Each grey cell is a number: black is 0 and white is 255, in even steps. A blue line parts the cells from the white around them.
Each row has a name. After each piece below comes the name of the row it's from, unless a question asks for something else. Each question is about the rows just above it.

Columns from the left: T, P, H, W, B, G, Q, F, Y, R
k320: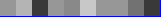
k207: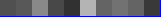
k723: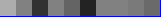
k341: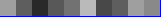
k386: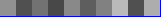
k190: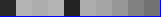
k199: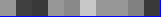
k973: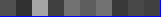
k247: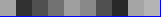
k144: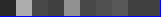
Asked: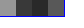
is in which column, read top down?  F
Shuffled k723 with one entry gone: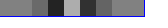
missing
[122]
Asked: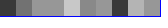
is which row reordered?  k320
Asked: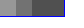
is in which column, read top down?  Q
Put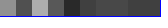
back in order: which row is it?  k144

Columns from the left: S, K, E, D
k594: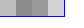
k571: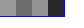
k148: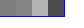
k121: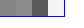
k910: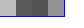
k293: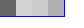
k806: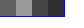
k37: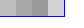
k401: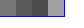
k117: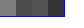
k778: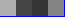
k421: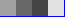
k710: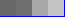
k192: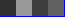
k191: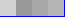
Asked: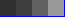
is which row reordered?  k192
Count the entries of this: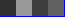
4
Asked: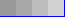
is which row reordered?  k37
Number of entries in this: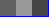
3
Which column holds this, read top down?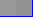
E

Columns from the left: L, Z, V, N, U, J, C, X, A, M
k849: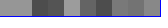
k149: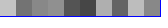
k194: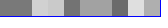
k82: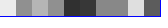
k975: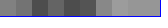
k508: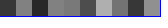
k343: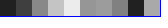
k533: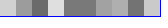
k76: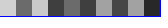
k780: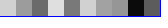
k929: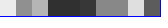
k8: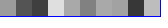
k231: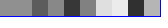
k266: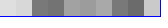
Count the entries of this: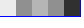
5
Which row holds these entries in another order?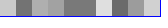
k533
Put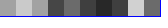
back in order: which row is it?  k76
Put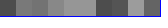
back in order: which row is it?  k849
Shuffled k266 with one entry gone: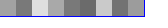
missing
[216]
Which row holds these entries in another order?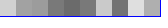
k533
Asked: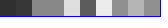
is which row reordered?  k82

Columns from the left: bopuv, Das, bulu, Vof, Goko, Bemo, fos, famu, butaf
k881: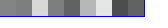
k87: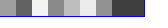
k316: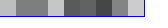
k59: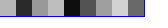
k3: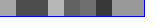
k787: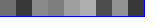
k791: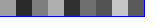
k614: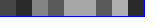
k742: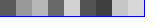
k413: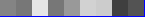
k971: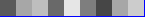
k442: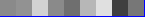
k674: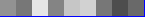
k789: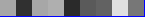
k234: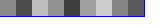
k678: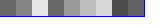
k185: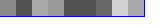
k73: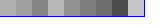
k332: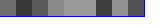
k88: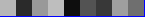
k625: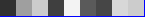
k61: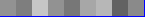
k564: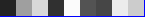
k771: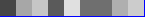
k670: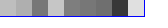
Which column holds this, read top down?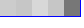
bulu
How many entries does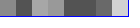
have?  8

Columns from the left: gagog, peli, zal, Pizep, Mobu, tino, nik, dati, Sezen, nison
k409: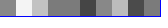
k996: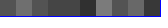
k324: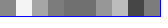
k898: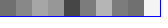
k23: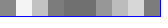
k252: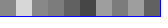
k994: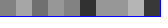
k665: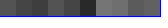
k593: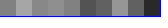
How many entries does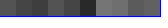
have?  10
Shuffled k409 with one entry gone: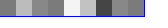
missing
[75]
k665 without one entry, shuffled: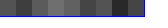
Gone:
[117]
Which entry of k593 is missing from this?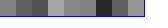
[143]
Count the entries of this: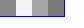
4
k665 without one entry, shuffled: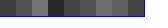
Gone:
[91]
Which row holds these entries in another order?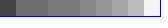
k324

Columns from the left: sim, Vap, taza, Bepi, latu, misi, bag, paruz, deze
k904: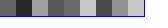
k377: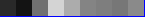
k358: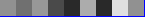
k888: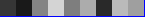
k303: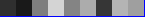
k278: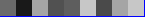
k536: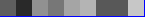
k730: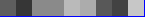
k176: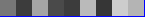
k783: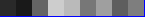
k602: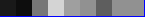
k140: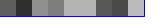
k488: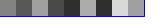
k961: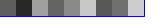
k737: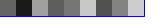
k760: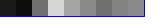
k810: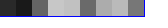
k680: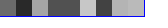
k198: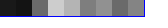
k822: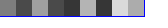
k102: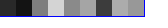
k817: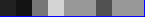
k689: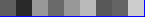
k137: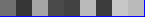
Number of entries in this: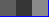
3
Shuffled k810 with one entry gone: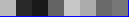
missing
[193]
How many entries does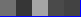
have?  5
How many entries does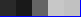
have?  5
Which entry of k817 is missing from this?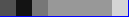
[33]

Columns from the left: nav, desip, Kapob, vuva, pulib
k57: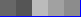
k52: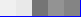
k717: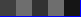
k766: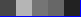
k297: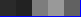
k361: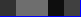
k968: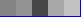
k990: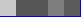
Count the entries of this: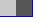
2
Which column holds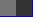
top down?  Kapob
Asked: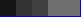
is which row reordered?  k717
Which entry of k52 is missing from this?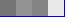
[240]
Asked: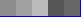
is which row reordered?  k57

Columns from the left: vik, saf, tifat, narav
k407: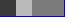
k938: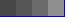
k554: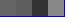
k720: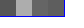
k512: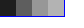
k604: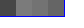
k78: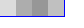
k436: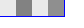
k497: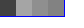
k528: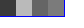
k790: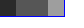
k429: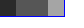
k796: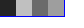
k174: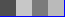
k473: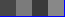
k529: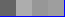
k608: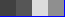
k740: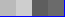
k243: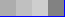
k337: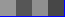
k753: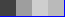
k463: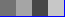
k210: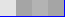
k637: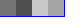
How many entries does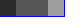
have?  4
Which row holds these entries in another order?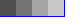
k637
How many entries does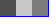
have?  3

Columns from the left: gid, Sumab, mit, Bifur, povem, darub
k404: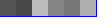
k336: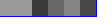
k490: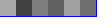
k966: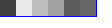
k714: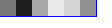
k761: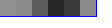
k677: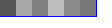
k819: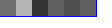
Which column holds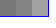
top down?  povem
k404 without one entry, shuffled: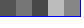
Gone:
[175]
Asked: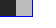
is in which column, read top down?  Bifur

